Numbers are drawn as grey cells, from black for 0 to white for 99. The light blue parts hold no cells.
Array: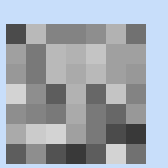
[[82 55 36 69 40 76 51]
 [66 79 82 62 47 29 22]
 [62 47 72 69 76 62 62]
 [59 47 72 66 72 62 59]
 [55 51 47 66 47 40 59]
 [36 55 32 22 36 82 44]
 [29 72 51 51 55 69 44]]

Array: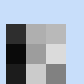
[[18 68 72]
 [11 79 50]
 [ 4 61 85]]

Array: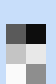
[[97 55]
 [76 90]
 [35  5]]

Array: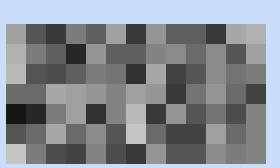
[[76 48 30 26 51 30 22 58 33 33 54 48 51]
 [72 33 30 37 48 45 19 65 26 33 54 45 48]
 [69 48 37 15 58 37 37 51 54 41 54 33 62]
 [62 33 22 48 37 62 22 58 37 37 22 65 69]
 [41 41 65 62 58 51 62 58 22 45 58 41 26]
 [33 41 65 41 54 33 76 41 26 26 62 41 51]
 [ 8 15 48 62 19 51 72 22 58 33 45 30 51]]

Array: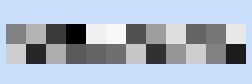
[[80 15 67 35 39 43 77 19 58 80 50 11]
 [50 70 23  0 93 96 31 61 86 39 46 90]]

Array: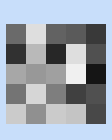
[[79 56 79 76 28]
 [65 59 62 93  8]
 [45 83 49 25 31]
 [41 86 38 35 22]
 [19 72 15 86 31]]

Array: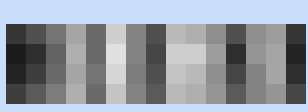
[[24 35 48 68 41 76 51 35 72 68 58 35 51 58 27]
 [21 31 45 64 41 80 51 31 72 68 55 31 55 61 21]
 [14 24 41 64 45 83 48 31 76 72 55 27 51 64 18]
 [11 18 38 68 41 87 51 27 80 80 61 18 58 64 14]]
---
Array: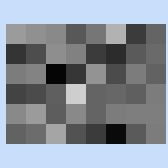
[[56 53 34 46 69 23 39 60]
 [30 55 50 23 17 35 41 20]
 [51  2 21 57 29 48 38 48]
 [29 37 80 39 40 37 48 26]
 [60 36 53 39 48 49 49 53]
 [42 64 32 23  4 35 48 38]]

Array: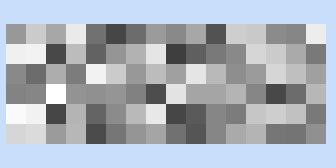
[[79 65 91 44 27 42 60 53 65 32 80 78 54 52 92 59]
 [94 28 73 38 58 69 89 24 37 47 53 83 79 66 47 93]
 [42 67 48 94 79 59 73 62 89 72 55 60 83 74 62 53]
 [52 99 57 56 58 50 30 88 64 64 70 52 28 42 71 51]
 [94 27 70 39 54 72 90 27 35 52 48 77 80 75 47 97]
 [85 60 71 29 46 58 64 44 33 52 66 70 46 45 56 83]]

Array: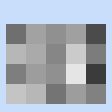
[[63 56 62 29 43]
 [66 52 79 48 71]
 [61 56 89 23 49]
 [71 45 61 50 76]]

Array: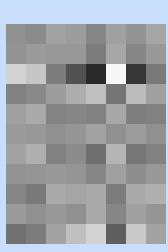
[[54 63 61 52 62 57 64 56]
 [60 59 59 48 65 52 59 57]
 [77 48 32 16 96 21 47 82]
 [53 61 67 74 45 73 62 50]
 [66 51 52 50 65 49 50 62]
 [59 56 58 63 56 61 56 60]
 [68 50 54 43 70 46 50 63]
 [58 59 58 52 62 55 59 57]
 [47 66 64 66 48 66 68 52]
 [56 59 56 66 52 62 58 60]
 [48 63 74 82 37 78 63 44]]

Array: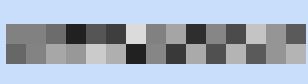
[[50 42 13 33 24 85 50 64 18 52 29 76 58 35 50]
 [51 65 59 79 68 13 52 22 66 31 70 35 58 70 40]]

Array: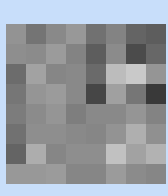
[[45 53 59 44 51 39 36 57]
 [54 60 51 36 54 29 40 55]
 [63 52 53 41 73 78 58 42]
 [58 60 53 27 62 46 22 46]
 [54 58 49 53 53 58 51 48]
 [55 55 53 52 57 68 56 44]
 [67 52 55 55 75 63 69 39]
 [59 60 52 52 60 54 52 59]]

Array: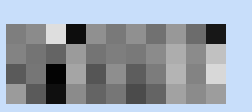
[[54 86  5 56 47 56 44 59 42  9 49]
 [45 39 60 45 49 47 54 67 54 75 51]
 [46  1 64 33 55 36 48 70 51 84 35]
 [35  6 54 39 46 29 39 63 54 61 60]]

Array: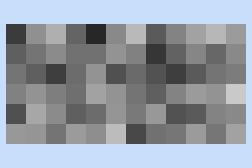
[[56 68 39 15 53 72 35 51 63 71 60 23]
 [45 54 44 44 57 50 21 38 52 40 53 37]
 [37 24 42 57 31 41 32 24 35 45 48 45]
 [57 49 43 63 57 45 37 51 60 57 78 50]
 [65 54 37 42 58 47 59 32 35 51 53 31]
 [58 45 60 55 73 28 44 46 60 46 63 59]]
